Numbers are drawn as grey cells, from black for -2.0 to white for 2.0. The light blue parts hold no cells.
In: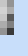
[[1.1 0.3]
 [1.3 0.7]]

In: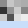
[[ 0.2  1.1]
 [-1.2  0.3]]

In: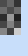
[[-0.8 -0.4]
 [-0.3 -0.8]]

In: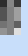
[[-1.3  0.1]
 [-0.7  0.0]]

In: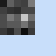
[[-1.6 -0.5]
 [-1.0 -1.2]]

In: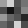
[[ 0.5  1.3]
 [-0.8 -1.7]]

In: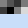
[[ 0.0 -0.7]
 [-1.1 -2.0]]

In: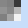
[[0.1 0.0]
 [0.3 0.1]]
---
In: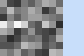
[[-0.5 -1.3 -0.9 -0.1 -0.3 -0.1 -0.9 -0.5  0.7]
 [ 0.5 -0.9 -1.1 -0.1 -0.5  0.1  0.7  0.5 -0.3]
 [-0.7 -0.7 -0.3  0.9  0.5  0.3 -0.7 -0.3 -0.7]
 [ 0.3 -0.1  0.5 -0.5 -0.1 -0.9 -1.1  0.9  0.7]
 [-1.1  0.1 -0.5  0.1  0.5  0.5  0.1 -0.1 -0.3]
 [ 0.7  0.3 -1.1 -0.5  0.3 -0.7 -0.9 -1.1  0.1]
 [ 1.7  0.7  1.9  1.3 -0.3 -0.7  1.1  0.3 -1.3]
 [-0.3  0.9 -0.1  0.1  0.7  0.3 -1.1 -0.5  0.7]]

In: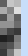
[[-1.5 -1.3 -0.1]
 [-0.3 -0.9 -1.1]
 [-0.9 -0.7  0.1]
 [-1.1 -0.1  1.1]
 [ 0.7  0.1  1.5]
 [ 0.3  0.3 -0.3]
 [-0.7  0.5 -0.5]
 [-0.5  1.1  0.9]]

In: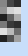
[[-0.1 -1.1 -1.3]
 [ 0.1 -0.9 -1.3]
 [-1.5 -0.7  0.5]
 [-1.5 -0.5  0.7]
 [ 1.5  0.9 -0.3]
 [ 0.3  1.3  1.5]]

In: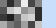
[[-1.1 -1.5 -0.3  1.1  1.3 -1.3]
 [-0.1 -1.3 -0.3  1.7 -0.9  0.1]
 [ 0.7 -0.1 -0.5  0.5 -0.9  1.1]
 [-0.7  1.1  1.5  0.3  0.7 -1.3]]

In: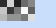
[[ 1.1 -1.1 -0.1  1.9 -0.5]
 [ 0.9  0.3  0.3 -0.1  1.5]
 [-1.3  1.3 -1.5 -0.3  0.1]]

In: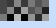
[[-0.1 -1.9  0.9 -1.9  0.3 -1.3  0.5]
 [-0.9 -1.1  0.1 -1.1 -0.1 -0.7 -0.3]
 [-0.9  0.1 -1.5  0.5 -0.7 -0.3 -1.5]]

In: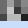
[[-0.3  0.5 -0.5  0.1]
 [-0.9  0.9  0.9 -1.5]
 [-0.3  1.1 -1.1 -0.1]]

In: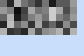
[[-0.2 -1.4  0.8 -0.2 -0.6 -1.2 -0.2 -1.6 -0.6 -0.6  0.4]
 [ 0.8 -1.2 -1.0 -1.4  0.6 -0.8  0.2  0.4  0.8 -1.0  0.8]
 [ 0.4  0.0 -1.8 -1.0  0.6 -0.2  0.0  1.2  0.6 -0.8  0.2]
 [-0.4  0.8 -1.6 -0.8  0.0  0.4 -0.2  1.2  0.0 -0.4  0.4]
 [-1.4  1.0 -0.4  0.2 -1.2  0.6 -1.0 -0.4 -1.2  0.2 -0.8]]
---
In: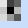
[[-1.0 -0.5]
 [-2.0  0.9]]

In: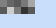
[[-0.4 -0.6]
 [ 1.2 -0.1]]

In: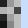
[[ 0.4  1.0]
 [ 1.0 -0.9]]

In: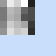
[[1.7 1.3]
 [0.9 0.7]]

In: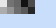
[[-0.2 -0.4]
 [ 0.3 -0.3]]

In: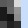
[[-0.5  1.4]
 [-0.4  0.3]]

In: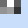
[[ 2.0 -0.6]
 [ 0.5 -1.2]]

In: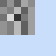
[[ 0.3 -0.5]
 [ 0.0  0.9]]

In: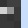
[[-1.0 -1.0]
 [ 0.3 -1.1]]
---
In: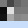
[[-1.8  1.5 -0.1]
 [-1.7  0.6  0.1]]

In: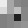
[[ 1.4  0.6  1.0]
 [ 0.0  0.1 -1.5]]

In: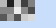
[[ 0.1  0.1  1.7]
 [-0.6  0.5 -0.7]]

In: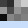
[[ 0.4 -0.8  0.3]
 [-1.8  0.1 -0.2]]

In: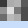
[[ 0.3  1.5 -0.1]
 [-0.3  0.9  0.7]]

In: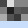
[[ 0.0 -1.5 -0.6]
 [ 0.7 -0.7 -1.1]]
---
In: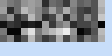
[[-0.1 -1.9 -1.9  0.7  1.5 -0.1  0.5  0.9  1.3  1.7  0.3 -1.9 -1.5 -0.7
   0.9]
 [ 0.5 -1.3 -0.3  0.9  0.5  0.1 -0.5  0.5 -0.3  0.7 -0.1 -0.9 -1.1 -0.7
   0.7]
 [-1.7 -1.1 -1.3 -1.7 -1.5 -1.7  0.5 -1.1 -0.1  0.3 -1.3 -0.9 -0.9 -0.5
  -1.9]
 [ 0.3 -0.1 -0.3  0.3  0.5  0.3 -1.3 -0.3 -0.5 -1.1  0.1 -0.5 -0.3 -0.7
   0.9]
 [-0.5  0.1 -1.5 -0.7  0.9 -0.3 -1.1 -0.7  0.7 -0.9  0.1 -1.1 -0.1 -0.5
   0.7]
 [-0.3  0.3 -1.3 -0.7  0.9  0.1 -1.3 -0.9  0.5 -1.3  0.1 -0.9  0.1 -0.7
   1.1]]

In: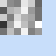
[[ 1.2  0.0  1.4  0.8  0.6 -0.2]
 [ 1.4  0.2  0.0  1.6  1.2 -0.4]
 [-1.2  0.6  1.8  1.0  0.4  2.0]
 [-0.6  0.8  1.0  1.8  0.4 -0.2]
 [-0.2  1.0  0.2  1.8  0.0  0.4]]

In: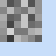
[[ 0.1 -1.1  0.9  0.5  0.1 -0.5]
 [ 0.5 -0.9  0.3  1.1 -0.3 -0.1]
 [ 0.7 -0.7 -0.3  1.1 -0.7  0.3]
 [ 0.7 -0.5 -0.3  1.1 -0.7  0.5]
 [ 0.1  0.9  0.1 -0.1  0.7  0.3]
 [ 0.3  1.3 -0.1 -0.1  0.7  0.9]]

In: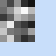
[[-0.1 -0.9  0.3 -1.3 -1.7]
 [-1.1 -0.5  0.9  0.5  0.1]
 [ 1.1 -0.1 -0.3 -0.5  0.5]
 [-0.3  0.3  1.3  1.9  0.9]
 [ 0.3  1.3 -0.5 -1.3 -0.9]
 [ 0.7  1.7 -0.7 -1.1 -1.5]]

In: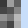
[[-0.3 -0.9  0.7]
 [-0.9 -0.7  0.1]
 [ 0.3 -0.1  0.9]
 [-1.1  0.5 -0.5]]

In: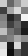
[[ 1.6 -1.8 -0.6 -1.2]
 [ 1.4 -1.6  1.4 -1.2]
 [ 0.0 -1.4 -0.8  1.8]
 [ 0.2 -1.0 -0.4 -1.4]
 [ 1.2 -0.4  0.4  1.2]
 [ 1.0 -0.2 -0.6 -1.6]
 [-0.2  0.0  0.6  0.2]
 [-1.0  0.6  1.4  0.0]]
